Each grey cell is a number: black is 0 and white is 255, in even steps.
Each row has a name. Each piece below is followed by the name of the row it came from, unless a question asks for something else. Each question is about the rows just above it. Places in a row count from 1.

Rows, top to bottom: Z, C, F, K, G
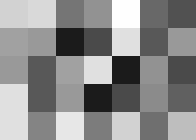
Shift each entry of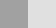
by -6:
[155 218]
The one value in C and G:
[224]
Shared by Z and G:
[210]
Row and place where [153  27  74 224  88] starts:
C, 2
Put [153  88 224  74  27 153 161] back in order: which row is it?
C

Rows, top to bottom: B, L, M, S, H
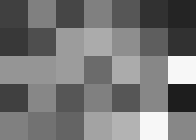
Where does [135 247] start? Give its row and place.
M, 6
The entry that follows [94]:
[49]
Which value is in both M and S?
[135]
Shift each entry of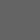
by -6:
[94]

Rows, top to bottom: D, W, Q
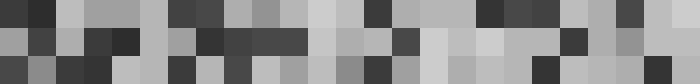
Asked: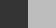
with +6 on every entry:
[ 58 195]
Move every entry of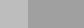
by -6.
[183 154 154]
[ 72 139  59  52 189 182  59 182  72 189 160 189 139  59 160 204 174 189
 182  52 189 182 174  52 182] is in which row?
Q
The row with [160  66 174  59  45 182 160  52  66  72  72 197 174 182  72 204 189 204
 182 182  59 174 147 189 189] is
W
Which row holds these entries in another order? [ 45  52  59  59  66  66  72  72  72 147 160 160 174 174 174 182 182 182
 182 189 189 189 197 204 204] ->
W
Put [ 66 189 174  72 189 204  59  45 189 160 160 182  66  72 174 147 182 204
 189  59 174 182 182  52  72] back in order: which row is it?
D

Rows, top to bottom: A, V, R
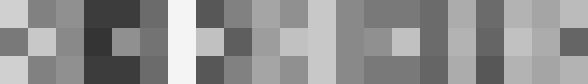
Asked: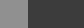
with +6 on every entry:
[150  66  66]
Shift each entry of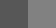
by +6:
[ 93 135]
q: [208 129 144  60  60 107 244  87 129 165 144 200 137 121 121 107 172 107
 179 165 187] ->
A
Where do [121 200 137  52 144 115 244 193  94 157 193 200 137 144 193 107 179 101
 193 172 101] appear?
V
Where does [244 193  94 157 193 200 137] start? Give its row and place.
V, 7

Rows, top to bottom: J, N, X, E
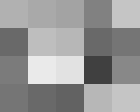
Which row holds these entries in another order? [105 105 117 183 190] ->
N
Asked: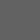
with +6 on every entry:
[104]
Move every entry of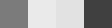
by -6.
[117 228 220  58]
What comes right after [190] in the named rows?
[183]

